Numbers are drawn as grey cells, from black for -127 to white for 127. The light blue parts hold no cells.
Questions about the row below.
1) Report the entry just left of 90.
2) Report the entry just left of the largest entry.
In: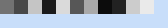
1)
-101
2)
76

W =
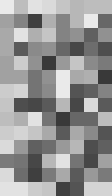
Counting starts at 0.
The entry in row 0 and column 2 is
98
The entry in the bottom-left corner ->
98
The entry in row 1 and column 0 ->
33
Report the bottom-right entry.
84
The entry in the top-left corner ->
106
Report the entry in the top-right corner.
61
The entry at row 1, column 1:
3
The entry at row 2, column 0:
41
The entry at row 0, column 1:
61
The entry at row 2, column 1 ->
98
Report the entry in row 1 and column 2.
-64

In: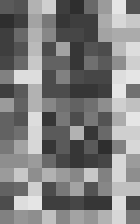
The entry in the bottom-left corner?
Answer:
1
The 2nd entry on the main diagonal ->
-65
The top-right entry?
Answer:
-44
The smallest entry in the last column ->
-57
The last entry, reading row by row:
-7
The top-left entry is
-37
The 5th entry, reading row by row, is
-65
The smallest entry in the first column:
-81
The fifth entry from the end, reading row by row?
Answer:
35
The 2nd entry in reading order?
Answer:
-44
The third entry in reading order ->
50
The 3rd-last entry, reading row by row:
50

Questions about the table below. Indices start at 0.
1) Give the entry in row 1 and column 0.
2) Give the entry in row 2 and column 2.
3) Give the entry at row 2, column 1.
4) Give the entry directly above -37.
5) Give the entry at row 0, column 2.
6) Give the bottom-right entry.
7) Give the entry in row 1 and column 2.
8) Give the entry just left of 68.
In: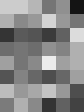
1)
48
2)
-43
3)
-37
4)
9
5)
54
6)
-61
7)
24
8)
40

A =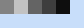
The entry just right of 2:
66
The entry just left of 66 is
2
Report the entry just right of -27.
-65

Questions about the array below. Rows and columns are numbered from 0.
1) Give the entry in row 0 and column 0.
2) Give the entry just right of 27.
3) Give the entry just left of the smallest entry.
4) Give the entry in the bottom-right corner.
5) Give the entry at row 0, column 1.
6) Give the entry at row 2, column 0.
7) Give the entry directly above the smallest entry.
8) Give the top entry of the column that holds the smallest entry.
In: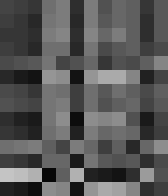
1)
-59
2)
-46
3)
49
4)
-65
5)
-65
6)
-73
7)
-24
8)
-16

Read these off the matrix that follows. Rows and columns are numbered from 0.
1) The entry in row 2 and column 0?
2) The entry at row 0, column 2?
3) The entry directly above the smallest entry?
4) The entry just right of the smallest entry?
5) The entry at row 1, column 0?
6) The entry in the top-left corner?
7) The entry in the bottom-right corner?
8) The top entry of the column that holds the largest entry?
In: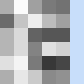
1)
53
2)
32
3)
96
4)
-57
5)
-20
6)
46
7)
17
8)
123

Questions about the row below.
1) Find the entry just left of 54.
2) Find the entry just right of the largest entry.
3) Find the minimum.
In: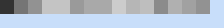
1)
76
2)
54
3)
-76

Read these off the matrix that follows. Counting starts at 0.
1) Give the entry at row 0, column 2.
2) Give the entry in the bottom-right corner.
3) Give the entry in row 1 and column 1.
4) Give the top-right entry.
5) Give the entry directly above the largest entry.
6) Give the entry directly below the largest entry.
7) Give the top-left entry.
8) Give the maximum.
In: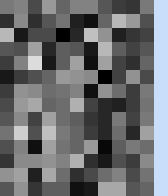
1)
-53
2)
-26
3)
10
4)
-6
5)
33
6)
-47
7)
-6
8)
92
